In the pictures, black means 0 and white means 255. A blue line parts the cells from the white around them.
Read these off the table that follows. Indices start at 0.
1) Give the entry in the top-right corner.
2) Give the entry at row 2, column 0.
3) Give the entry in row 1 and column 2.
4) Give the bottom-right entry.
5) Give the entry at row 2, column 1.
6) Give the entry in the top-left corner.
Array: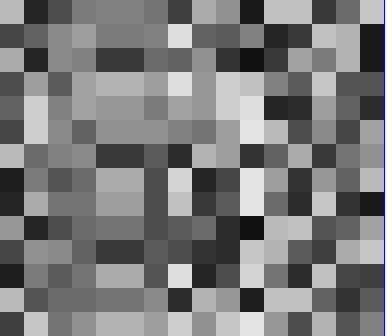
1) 198
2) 170
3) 136
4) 130
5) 38
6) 185

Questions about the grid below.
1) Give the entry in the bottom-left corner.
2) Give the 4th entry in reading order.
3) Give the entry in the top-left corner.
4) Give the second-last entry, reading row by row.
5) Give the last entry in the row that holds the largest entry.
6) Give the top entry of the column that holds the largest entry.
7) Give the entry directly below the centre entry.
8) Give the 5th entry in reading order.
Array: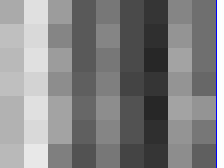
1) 185
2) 89
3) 170
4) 141
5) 95
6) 224
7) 141
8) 119

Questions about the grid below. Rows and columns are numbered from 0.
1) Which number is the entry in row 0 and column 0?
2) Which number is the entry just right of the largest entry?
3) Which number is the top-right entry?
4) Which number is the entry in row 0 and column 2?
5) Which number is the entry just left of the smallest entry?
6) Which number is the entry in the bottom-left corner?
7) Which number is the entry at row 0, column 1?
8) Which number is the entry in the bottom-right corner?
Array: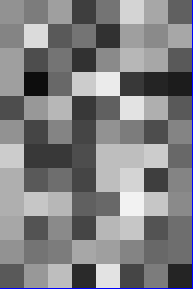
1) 146
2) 198
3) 96
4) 159
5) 159
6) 89
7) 124
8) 36

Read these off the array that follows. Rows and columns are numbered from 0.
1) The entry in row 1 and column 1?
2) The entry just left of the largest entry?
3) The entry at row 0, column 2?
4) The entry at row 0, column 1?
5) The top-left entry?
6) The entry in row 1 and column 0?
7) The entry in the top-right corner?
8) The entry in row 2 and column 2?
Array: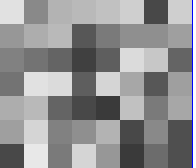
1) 173
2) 72
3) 179
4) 137
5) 225
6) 151
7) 207
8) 100

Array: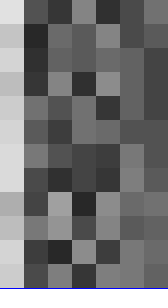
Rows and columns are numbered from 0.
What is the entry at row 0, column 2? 54
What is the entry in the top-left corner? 225
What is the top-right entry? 113
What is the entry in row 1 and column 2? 106
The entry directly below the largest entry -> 196
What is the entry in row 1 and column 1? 40
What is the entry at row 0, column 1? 82
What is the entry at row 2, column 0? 212
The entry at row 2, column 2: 98
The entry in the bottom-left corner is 204
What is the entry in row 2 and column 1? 48
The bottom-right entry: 98

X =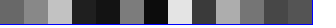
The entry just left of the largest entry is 12
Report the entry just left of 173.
58
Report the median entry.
104

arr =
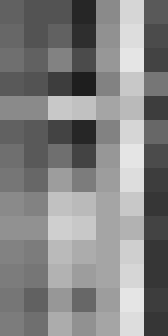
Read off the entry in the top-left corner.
97
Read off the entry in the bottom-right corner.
54
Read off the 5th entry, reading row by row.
138
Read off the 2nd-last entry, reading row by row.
221
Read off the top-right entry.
89
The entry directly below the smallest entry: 193
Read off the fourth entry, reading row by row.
38
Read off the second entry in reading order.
83
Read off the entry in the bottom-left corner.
124
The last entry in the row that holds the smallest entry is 118
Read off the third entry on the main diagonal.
130
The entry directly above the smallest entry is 75
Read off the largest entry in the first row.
214
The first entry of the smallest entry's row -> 89
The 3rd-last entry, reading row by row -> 165
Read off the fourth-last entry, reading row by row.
145
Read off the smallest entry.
30
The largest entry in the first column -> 145
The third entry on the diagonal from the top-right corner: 151

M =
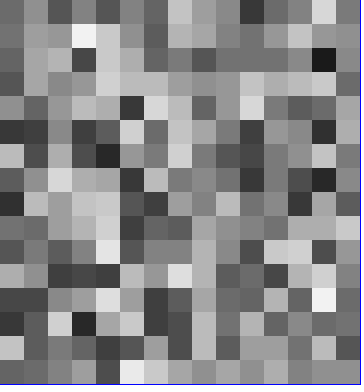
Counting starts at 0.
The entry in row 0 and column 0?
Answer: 107
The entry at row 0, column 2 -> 85
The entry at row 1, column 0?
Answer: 114
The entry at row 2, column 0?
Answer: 100
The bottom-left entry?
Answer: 100
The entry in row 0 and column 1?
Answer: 144
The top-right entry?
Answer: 122
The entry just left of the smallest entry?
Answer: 137
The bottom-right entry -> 144
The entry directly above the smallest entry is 151
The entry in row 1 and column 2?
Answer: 151
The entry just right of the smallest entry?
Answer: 137
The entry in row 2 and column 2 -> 180

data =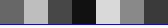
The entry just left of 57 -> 137
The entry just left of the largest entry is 17

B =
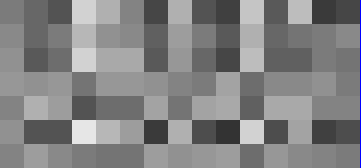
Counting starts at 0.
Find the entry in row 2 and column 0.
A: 145
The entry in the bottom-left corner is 131
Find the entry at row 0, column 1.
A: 103
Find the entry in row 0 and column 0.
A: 123
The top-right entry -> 70
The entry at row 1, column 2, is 123
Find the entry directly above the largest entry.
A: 83
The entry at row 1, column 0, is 137
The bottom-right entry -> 123
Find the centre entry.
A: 131
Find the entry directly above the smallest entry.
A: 169
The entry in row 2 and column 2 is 109
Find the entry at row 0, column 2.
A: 83
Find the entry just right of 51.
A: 210
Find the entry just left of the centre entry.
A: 145

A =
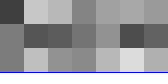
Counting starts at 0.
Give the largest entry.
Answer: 220
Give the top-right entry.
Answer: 154
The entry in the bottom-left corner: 124
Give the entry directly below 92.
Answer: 146
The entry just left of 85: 124
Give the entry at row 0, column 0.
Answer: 63
